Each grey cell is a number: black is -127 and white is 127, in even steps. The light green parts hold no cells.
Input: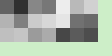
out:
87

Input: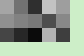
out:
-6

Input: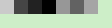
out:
-126

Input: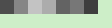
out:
44

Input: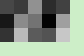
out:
-12

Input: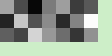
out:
11
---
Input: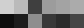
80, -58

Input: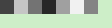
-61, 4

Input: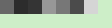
-24, 85

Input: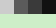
76, -110

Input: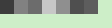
-67, -34

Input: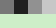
-8, 71

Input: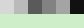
87, -110

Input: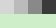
86, -69

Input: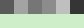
-37, -74

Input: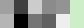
32, 110
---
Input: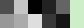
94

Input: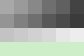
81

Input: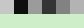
27

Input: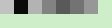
51

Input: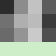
74

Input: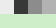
12
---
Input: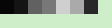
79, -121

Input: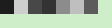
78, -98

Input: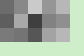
74, -64

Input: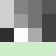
124, -81

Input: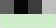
62, -121

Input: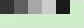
76, -102

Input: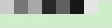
100, -105
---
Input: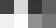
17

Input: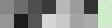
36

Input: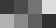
-31

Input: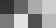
-47

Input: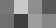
30

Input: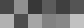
8
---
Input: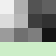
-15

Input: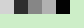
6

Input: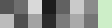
-4

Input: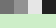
18

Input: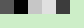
70

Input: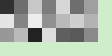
-32

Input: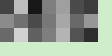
52
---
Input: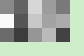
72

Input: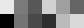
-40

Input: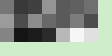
12

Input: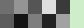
-42

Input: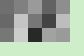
-8

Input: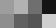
-16

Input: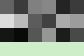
-35

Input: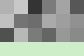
-18

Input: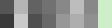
-29

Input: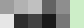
64
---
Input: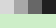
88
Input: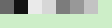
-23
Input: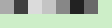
42
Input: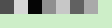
-49
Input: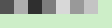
-45
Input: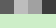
-34
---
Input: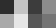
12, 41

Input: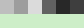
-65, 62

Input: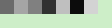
83, -20

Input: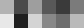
-4, 104

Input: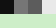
105, -111

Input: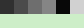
81, -79

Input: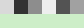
33, 89
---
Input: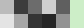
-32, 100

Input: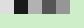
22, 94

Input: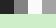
35, -91

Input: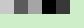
-71, 73

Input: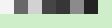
-92, 116

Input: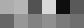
-38, -24

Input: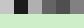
1, 70

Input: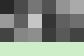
42, -60

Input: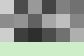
-14, 78

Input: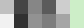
78, 113
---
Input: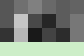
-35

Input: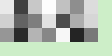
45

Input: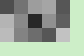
16

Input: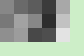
-82

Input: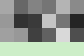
-10

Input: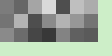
23

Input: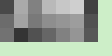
29
